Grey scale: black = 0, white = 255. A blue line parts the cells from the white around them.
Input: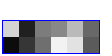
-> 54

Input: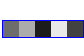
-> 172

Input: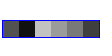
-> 17

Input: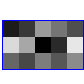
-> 72

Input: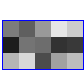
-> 216

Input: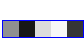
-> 23
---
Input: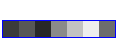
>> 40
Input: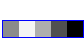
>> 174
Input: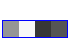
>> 55
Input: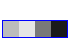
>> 121
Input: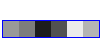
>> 29
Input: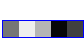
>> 181
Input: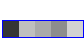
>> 170
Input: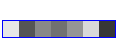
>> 136
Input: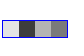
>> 180
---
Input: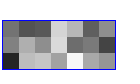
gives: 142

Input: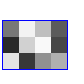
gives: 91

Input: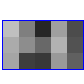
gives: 76

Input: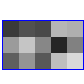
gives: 175

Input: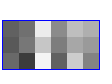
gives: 175

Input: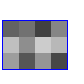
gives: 134
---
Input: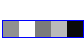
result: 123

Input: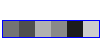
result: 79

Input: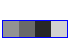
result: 106

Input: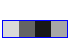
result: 100

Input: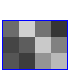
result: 61

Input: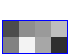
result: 76
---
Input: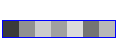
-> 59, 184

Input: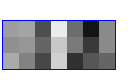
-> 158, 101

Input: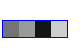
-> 116, 206

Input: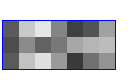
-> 90, 147

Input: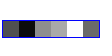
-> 80, 106

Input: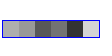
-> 174, 213

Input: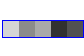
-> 213, 81

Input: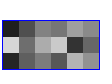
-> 31, 146

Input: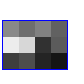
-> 137, 21
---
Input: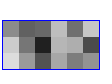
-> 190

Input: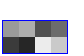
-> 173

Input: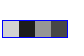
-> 29

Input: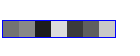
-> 59

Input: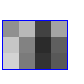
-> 184

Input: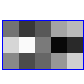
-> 88
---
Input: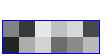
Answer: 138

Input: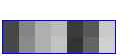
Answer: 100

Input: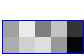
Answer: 152

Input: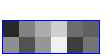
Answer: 61

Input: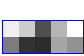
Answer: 166

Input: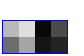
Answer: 21

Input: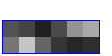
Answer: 38

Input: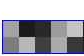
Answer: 171

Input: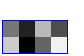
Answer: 100
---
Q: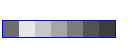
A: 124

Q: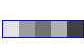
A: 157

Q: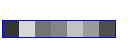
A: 132

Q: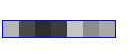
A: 139

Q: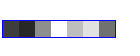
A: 142

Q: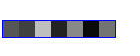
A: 86

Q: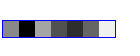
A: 101

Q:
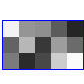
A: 123

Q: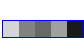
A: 130
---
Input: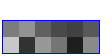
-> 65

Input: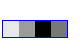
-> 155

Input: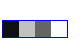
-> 193

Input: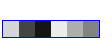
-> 131

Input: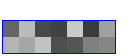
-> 73

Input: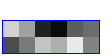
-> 77

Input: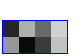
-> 59

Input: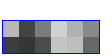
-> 68
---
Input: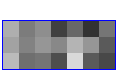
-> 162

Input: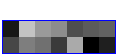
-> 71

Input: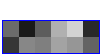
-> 54

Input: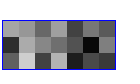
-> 45

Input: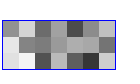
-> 231

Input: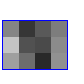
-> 196

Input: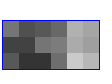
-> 66
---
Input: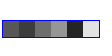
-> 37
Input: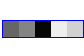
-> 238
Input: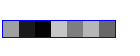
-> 182
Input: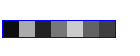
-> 99
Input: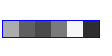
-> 246
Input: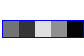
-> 143
